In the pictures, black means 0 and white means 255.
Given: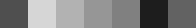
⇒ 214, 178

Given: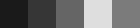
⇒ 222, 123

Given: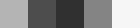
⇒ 246, 180

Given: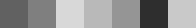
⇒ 216, 201

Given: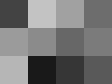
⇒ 195, 182

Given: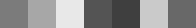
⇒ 232, 202

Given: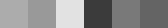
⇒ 226, 172
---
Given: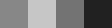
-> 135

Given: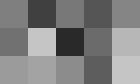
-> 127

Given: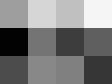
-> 158

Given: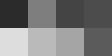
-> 43

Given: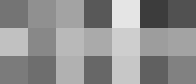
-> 116

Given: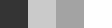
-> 52

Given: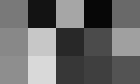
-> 121

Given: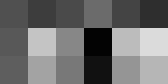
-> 80
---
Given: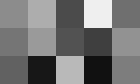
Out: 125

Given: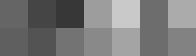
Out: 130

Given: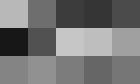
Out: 118

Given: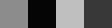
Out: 56

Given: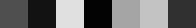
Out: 48

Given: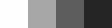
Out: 37
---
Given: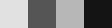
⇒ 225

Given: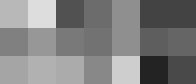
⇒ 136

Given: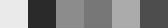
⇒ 140

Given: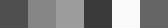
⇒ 156

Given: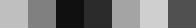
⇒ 43

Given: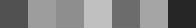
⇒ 192

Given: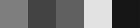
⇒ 67

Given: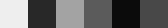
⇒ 163
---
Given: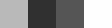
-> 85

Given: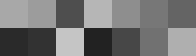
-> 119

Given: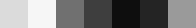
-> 36

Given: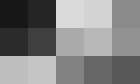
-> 211

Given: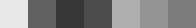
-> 148

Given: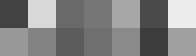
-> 74

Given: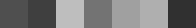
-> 175

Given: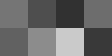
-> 49
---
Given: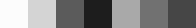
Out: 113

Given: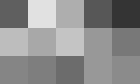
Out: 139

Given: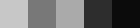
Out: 120

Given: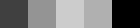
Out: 148

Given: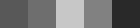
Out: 110

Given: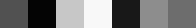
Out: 109
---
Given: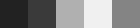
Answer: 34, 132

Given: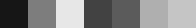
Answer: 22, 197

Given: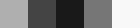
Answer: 175, 248

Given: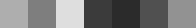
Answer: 174, 146

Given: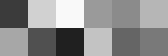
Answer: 59, 121

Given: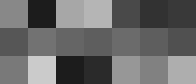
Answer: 136, 174
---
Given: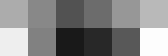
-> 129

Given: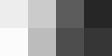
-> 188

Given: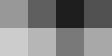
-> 182

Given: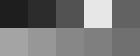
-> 151

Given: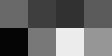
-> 120

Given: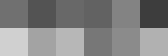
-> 163
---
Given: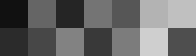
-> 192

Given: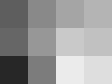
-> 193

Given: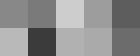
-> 93

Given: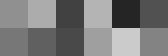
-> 81

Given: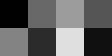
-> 85

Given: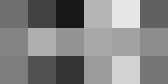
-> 140
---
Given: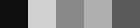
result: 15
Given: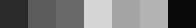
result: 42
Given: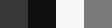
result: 56
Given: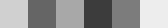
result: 208
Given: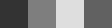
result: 51
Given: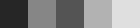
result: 38
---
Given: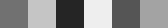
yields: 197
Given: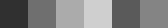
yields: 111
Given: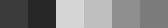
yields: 38
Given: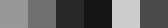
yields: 111
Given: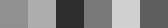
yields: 174
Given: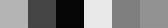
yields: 69
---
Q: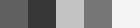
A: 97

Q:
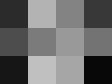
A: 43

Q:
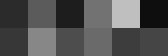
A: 43

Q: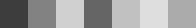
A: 61

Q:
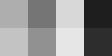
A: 174

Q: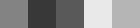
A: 131

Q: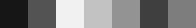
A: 22

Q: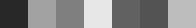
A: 40

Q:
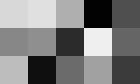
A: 216
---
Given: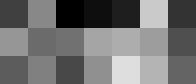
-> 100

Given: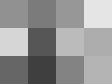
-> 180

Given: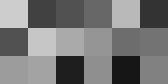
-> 129

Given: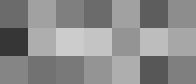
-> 127

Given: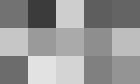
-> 148

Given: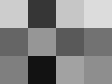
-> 142
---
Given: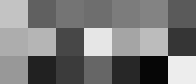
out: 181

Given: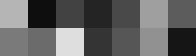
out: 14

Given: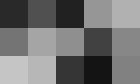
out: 165

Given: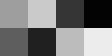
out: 202

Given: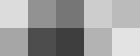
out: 146

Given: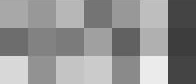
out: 130

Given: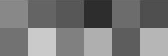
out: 100
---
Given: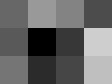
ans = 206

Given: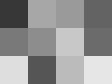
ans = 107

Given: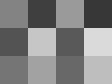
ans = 218

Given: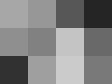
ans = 105

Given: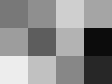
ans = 12

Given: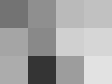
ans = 214
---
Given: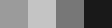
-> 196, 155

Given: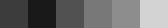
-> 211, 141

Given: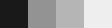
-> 238, 181

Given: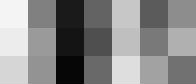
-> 244, 236

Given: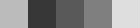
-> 222, 187

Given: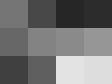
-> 227, 221

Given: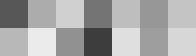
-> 235, 223

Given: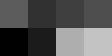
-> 195, 174

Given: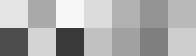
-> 247, 228
